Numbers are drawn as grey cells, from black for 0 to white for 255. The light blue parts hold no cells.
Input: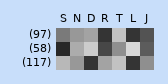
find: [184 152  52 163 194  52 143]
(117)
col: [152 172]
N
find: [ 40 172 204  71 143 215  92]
(58)
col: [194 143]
T
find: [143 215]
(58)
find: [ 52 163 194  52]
(117)

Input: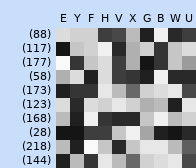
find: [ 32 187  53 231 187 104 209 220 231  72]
(144)
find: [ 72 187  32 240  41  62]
(88)
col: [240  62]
F
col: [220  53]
Y
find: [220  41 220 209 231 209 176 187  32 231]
(123)

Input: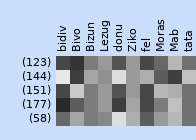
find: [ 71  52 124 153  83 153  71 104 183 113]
(123)
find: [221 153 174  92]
(144)
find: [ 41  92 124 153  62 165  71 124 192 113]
(177)
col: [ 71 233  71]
bidiv

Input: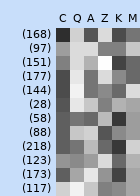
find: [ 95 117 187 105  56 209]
(218)
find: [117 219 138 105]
(177)
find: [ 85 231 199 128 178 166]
(28)
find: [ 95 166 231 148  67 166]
(173)
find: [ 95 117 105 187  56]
(58)
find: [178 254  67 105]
(151)
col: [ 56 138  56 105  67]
K

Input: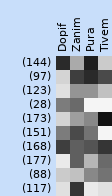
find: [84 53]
(168)
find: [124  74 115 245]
(151)
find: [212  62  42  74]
(97)

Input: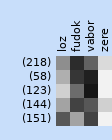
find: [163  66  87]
(144)
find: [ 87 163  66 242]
(151)
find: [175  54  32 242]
(58)

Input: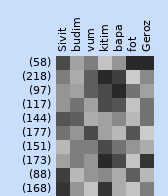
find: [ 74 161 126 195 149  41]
(58)
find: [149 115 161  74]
(117)
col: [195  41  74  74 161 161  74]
kitim
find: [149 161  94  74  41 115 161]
(97)
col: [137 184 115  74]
bapa
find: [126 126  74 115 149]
(151)

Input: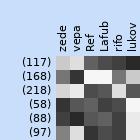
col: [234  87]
vepa
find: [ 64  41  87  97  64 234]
(88)
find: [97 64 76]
(58)
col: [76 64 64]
rifo

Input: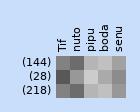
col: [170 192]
boda
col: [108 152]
nuto

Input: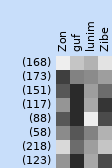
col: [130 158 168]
lunim
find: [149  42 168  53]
(117)
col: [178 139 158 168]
lunim
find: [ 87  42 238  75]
(88)
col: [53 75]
Zibe

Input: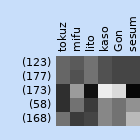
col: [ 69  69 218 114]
Gon
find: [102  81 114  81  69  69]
(177)

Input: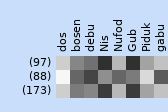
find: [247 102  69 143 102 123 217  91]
(88)
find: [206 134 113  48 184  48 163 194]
(97)
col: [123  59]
Gub

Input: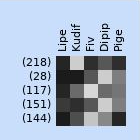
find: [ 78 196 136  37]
(144)
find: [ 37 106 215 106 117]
(117)
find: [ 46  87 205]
(151)

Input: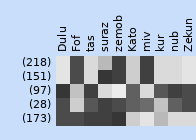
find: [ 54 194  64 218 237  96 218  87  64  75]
(97)
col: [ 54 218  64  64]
suraz
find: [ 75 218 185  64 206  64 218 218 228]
(218)
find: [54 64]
(151)

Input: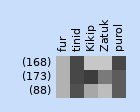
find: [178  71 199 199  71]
(168)
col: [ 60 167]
Kikip
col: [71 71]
tinid
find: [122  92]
(173)

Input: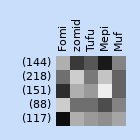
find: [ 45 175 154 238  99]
(151)
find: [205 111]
(88)
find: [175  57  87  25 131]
(144)

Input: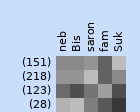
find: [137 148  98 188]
(151)
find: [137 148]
(151)
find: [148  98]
(151)

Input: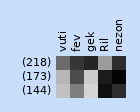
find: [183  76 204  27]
(173)
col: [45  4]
nezon
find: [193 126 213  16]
(144)

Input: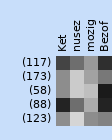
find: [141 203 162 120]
(173)
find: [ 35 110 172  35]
(88)
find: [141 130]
(123)

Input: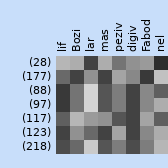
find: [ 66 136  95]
(88)
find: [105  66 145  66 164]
(177)
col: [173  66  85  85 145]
mas
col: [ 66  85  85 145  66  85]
mas

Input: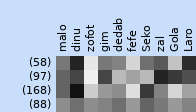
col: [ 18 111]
dinu
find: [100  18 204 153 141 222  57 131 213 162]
(168)
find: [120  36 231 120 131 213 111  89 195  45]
(58)

